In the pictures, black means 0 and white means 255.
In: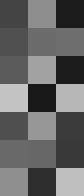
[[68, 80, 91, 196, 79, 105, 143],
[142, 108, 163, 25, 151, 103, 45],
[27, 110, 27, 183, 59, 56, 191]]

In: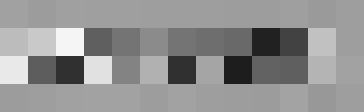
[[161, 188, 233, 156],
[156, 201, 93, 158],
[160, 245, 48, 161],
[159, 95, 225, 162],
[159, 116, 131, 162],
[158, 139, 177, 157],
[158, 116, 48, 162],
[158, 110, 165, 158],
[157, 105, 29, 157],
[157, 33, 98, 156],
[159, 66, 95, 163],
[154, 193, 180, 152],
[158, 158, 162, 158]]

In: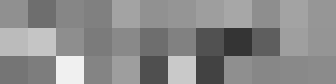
[[144, 187, 117],
[110, 197, 125],
[134, 142, 240],
[128, 123, 132],
[163, 137, 158],
[145, 110, 79],
[149, 129, 201],
[158, 81, 66],
[167, 52, 143],
[142, 94, 135],
[163, 159, 137],
[150, 149, 139]]

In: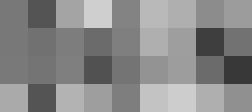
[[120, 120, 121, 170],
[84, 113, 116, 84],
[164, 125, 127, 179],
[207, 107, 81, 158],
[131, 127, 116, 126],
[185, 175, 147, 195],
[175, 158, 157, 205],
[140, 62, 107, 175],
[156, 114, 56, 144]]

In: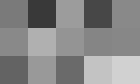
[[122, 137, 99],
[57, 176, 153],
[156, 148, 106],
[71, 133, 195],
[137, 135, 209]]

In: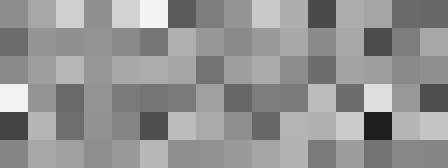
[[141, 107, 136, 241, 68, 133],
[166, 149, 157, 147, 181, 167],
[206, 143, 183, 106, 110, 159],
[143, 147, 151, 147, 146, 142],
[210, 138, 169, 123, 132, 155],
[244, 118, 172, 117, 78, 184],
[90, 176, 165, 123, 189, 144],
[124, 151, 115, 159, 170, 145],
[149, 137, 158, 103, 143, 155],
[200, 153, 170, 125, 103, 164],
[174, 169, 140, 123, 180, 179],
[74, 139, 109, 189, 176, 122],
[172, 167, 163, 109, 204, 156],
[164, 76, 158, 222, 30, 115],
[106, 124, 137, 152, 181, 135],
[104, 167, 143, 78, 196, 134]]

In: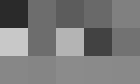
[[42, 200, 135],
[109, 109, 133],
[92, 180, 139],
[105, 66, 138],
[128, 114, 137]]

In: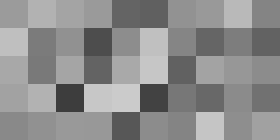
[[155, 191, 168, 162, 137],
[178, 123, 121, 178, 145],
[164, 145, 165, 61, 153],
[154, 77, 99, 199, 152],
[100, 141, 169, 203, 87],
[96, 192, 198, 66, 140],
[146, 133, 97, 119, 132],
[153, 101, 163, 104, 197],
[185, 125, 151, 139, 142],
[132, 98, 140, 113, 161]]
